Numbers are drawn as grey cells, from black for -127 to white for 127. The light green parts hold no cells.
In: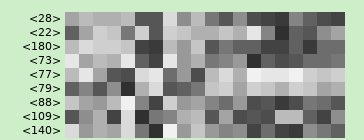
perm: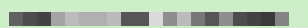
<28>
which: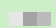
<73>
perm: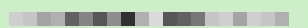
<79>

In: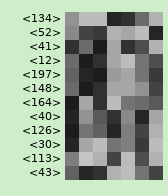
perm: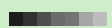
<12>
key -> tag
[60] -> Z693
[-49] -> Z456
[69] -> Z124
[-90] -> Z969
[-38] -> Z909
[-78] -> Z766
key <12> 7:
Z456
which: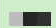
<134>
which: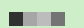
<12>
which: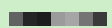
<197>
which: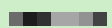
<148>

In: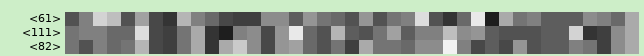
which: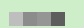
<111>
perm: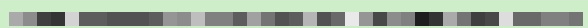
<111>

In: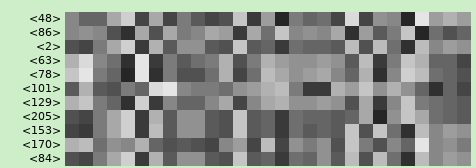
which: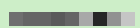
<205>
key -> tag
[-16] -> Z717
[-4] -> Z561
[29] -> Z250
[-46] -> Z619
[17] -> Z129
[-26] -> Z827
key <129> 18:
Z129
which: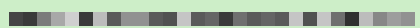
<153>
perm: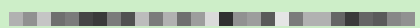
<63>
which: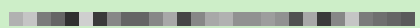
<129>

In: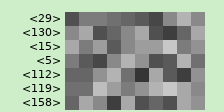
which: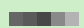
<29>
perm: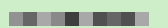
<158>
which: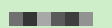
<112>

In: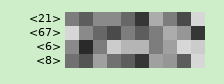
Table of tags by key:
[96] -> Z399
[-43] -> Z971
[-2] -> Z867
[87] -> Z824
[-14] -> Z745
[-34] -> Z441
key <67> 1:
Z824
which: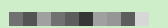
<8>
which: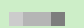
<6>
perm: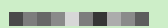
<21>
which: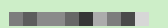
<21>

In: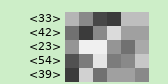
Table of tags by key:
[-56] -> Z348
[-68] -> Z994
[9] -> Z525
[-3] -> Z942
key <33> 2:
Z525
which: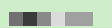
<42>
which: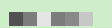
<54>
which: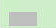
<33>
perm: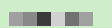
<39>

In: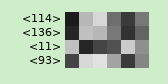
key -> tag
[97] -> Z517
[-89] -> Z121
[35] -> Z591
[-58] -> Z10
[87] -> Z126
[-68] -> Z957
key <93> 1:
Z10
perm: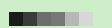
<114>

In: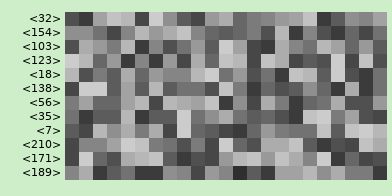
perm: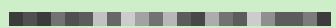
<35>
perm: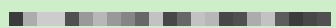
<171>
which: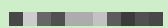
<210>

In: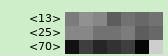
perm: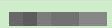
<25>
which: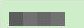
<13>
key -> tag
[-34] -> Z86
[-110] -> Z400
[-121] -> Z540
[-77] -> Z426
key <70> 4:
Z426
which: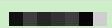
<70>
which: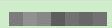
<13>
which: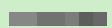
<25>

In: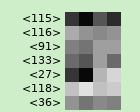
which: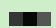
<115>
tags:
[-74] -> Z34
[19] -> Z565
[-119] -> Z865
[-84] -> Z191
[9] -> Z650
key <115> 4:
Z191
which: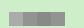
<116>
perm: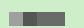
<133>
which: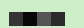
<115>
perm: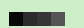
<115>

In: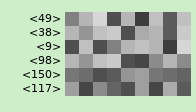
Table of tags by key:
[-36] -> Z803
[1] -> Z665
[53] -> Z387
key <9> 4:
Z665
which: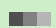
<9>
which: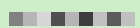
<49>
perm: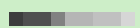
<9>
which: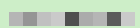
<38>
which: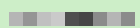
<98>

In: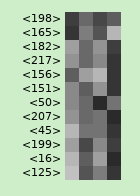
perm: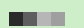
<16>
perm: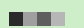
<16>
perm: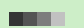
<125>
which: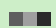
<16>
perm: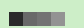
<207>

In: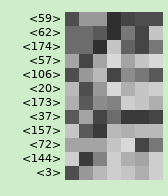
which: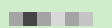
<57>
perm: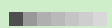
<20>
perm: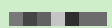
<174>
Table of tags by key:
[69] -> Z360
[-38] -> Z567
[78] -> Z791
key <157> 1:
Z360

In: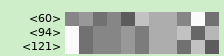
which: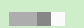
<60>
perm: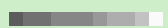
<60>
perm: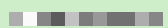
<121>

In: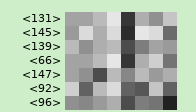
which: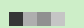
<131>
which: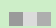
<145>
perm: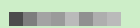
<139>

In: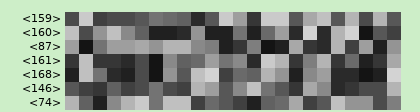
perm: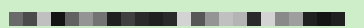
<168>
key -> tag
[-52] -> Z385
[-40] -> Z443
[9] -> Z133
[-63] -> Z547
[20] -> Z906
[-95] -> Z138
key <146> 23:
Z385
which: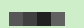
<74>

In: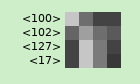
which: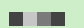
<127>
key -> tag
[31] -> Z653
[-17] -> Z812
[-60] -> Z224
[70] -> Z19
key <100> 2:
Z812
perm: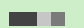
<127>
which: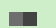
<100>
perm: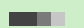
<127>

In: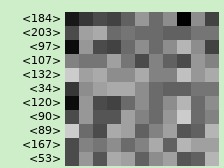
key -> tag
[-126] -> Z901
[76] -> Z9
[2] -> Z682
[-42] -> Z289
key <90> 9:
Z9
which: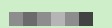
<97>
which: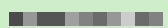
<90>
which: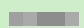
<132>
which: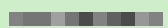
<107>

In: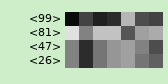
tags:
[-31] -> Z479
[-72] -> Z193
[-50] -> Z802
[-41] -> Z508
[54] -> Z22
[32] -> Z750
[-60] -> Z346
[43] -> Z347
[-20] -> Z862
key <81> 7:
Z347
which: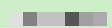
<81>

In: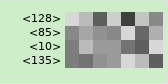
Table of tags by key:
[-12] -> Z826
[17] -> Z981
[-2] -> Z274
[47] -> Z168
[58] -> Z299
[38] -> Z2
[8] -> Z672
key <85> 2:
Z2
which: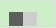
<128>
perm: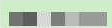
<10>
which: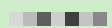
<128>
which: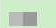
<10>
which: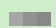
<85>
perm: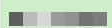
<135>

